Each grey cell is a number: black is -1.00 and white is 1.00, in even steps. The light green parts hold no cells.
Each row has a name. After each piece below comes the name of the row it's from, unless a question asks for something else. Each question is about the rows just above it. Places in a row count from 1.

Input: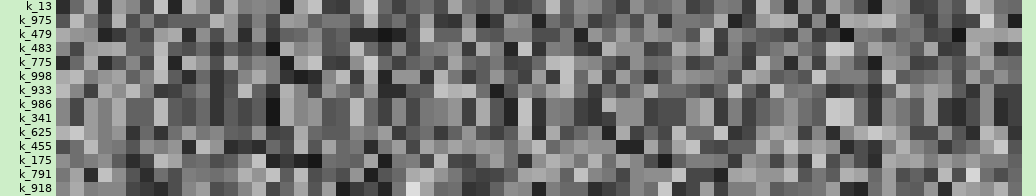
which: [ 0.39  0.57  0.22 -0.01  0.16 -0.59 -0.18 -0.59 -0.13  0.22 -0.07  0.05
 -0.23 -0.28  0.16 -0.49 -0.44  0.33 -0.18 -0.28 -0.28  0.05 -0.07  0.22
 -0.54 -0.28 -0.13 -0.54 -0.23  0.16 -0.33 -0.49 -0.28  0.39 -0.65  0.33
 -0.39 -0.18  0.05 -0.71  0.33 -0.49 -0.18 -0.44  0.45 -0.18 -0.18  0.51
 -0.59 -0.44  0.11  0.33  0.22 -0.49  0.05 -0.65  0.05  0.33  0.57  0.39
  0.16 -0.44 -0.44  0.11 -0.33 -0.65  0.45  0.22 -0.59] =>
k_625
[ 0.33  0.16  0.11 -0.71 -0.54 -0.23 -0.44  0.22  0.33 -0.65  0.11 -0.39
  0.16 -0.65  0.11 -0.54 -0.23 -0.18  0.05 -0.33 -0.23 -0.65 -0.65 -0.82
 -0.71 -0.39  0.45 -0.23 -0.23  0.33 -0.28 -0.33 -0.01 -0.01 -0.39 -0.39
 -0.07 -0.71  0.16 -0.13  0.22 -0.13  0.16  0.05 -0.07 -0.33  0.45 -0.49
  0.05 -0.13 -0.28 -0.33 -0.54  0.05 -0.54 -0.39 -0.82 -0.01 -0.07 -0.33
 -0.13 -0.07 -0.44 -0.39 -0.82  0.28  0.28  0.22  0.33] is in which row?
k_479

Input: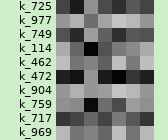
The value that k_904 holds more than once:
[0.18]
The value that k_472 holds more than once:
[-0.75]

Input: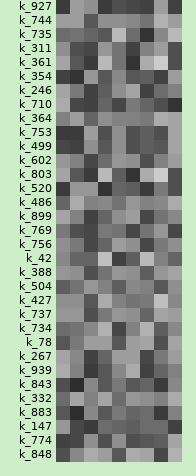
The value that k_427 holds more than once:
[0.12]
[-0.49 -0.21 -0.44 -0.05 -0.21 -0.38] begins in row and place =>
k_710, 3
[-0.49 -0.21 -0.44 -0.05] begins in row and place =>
k_710, 3

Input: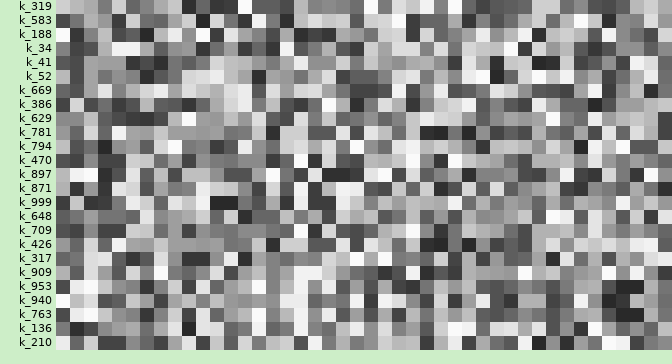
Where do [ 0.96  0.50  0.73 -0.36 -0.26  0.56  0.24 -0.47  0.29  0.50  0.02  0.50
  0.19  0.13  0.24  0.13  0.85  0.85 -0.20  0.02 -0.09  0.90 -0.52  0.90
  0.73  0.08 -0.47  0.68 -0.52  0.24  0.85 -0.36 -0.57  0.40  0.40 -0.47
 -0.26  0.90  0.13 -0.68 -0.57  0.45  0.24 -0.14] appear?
k_940
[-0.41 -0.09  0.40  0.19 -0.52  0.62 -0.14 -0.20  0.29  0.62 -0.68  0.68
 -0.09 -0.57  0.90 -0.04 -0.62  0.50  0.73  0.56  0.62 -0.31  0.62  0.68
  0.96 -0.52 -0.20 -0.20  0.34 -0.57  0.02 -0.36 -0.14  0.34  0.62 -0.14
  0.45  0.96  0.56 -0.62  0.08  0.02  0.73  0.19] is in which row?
k_583
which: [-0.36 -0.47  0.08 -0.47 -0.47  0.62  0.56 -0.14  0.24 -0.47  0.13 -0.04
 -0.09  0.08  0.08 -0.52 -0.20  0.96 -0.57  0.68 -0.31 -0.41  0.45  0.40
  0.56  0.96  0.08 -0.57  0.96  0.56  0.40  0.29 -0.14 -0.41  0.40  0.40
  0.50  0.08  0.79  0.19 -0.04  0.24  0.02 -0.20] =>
k_470

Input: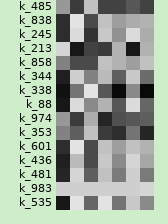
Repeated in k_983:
[0.62]
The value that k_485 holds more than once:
[-0.48]
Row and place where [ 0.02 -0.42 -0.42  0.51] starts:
k_858, 1
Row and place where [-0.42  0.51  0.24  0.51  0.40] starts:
k_601, 3
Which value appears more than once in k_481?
[-0.04]

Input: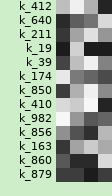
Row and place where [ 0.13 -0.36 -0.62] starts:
k_856, 1
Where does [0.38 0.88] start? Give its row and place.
k_850, 2
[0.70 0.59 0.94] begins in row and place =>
k_410, 1
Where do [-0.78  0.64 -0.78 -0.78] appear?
k_19
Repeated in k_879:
[-0.52]
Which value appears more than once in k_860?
[-0.67]
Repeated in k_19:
[-0.78]

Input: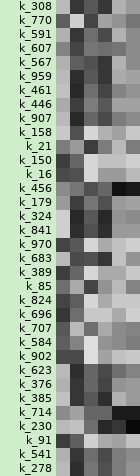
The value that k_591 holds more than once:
[0.39]
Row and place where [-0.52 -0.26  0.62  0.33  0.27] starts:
k_91, 1
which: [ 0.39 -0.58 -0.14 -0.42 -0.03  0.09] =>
k_541
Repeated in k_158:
[0.57]
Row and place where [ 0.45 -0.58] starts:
k_308, 1

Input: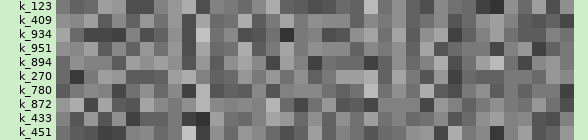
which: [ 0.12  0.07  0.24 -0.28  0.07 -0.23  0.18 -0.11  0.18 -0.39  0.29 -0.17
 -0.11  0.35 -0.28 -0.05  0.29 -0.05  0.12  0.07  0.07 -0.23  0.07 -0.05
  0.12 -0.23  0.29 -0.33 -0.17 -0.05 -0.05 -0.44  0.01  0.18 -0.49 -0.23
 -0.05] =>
k_951
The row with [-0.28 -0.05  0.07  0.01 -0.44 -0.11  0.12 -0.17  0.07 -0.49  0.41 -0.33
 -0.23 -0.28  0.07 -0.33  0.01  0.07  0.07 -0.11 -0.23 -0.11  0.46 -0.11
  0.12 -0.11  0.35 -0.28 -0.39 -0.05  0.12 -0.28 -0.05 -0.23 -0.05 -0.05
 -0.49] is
k_780
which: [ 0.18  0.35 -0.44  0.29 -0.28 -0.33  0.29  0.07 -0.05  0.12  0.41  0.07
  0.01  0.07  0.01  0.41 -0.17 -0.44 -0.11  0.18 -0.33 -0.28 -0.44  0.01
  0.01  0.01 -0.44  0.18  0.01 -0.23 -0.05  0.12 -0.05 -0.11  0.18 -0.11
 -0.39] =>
k_872
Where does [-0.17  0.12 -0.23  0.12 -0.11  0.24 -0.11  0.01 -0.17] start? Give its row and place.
k_433, 18
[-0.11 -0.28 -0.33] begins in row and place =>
k_451, 1

